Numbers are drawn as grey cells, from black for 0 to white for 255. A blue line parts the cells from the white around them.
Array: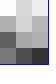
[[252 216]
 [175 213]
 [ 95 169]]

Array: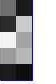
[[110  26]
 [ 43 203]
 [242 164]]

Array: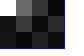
[[255 106]
 [ 18  58]
 [ 20   9]]

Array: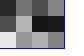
[[ 40 115]
 [ 79 181]
 [231 150]]

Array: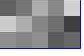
[[ 97 117]
 [204 172]
 [142 132]]

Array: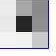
[[236 167]
 [232  38]
 [242 240]]
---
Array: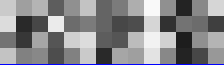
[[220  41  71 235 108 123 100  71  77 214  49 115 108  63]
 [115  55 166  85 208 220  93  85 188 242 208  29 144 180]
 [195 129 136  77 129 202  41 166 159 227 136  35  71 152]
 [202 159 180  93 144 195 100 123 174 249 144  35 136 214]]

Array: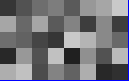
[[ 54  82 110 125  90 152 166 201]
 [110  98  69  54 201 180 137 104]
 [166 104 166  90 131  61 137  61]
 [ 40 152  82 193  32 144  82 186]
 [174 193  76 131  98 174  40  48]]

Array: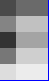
[[ 74 106 106]
 [ 51 164 164]
 [132 193 193]
 [119 207 207]
 [221 236 236]]

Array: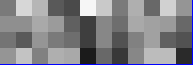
[[116  89 149 122 110  62 135  82 129 161  96  82]
 [143 143 169 155  96  62 135 110 169 161 155 104]
 [149 195 129 175 169  27 104  56 135 188 188  42]
 [122 215 182  89  74 246 201 122 175 104 209 149]]

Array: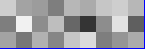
[[163 119 177 134 198 219 126 149 171]
 [206 163 156 126 183 171 198 206 183]
 [126 241 141 190 103  52 141 226  95]]

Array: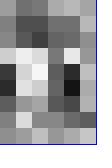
[[128  79  79 112 112 184]
 [135  87  64 100 106 143]
 [157 112 120 171 184 165]
 [ 93 150 165  87  72 177]
 [143 157 191 150 171 198]
 [ 57 212 246  93  43 191]
 [128 219 135 135 106  93]
 [ 43 225 206 100  20 171]
 [206 238 219 120 232 150]]

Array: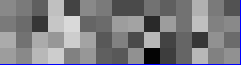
[[122 107  54 198 217 101 107 157 163  41 157 114 192 129 137]
 [171 114 171 151 205 163  88 129  74 184  67 101  54 145 107]
 [137 122  95 192  67 137 122  74  74 114  95 114 177 122  82]
 [157 137 184 205 129 151  95  88 145   4  61 101 184 129 145]]
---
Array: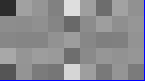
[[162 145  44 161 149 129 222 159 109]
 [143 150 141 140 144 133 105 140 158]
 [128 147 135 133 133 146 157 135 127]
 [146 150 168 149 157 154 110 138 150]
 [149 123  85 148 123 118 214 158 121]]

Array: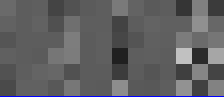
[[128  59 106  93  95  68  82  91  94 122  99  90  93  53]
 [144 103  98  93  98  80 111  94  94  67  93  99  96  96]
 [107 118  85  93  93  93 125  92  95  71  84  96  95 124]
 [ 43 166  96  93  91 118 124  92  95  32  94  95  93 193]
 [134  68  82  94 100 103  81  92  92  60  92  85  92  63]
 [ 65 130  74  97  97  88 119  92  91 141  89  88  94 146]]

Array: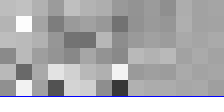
[[162 165 189 193 177 155 191 179 174 153 147 155 143 173]
 [162 163 180 253 164 125 154 161 152 114 146 154 150 175]
 [165 170 189 186 177 150 115 113 183 141 154 161 156 169]
 [170 163 138 186 158 148 136 166 147 137 185 178 185 162]
 [163 166 185 105 169 227 209 184 176 243 154 159 156 170]
 [169 159 144 242 161  82 212 207 142  55 177 172 172 167]]

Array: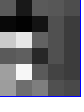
[[ 87  77  90  24  90]
 [ 80  60   8   2  19]
 [ 80  60 202 231  98]
 [ 80  60  90  95  39]
 [ 67  60 159 247  90]
 [ 80  73 157 110 126]]

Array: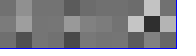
[[195 113 113 144 115 115  91 108 112 112 108]
 [ 47 180 123 158 117 118 153 129 124 115 197]
 [129 103 111  80 117 113  73 120 116 117  92]]

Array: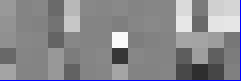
[[208 213 153 132 135 106 184 136 134 137 132 134 134 218 122]
 [228 230 147 132 130 115 199 132 132 127 134 137 134 231 105]
 [157 119 144 135 134 100 135 132 132 249 126 130 132 165 164]
 [ 95 124 104 133 132 152 124 133 136  54 135 132 132  93 158]
 [ 70 128 164 132 132 152  98 132 134 165 131 131 133  72  46]]
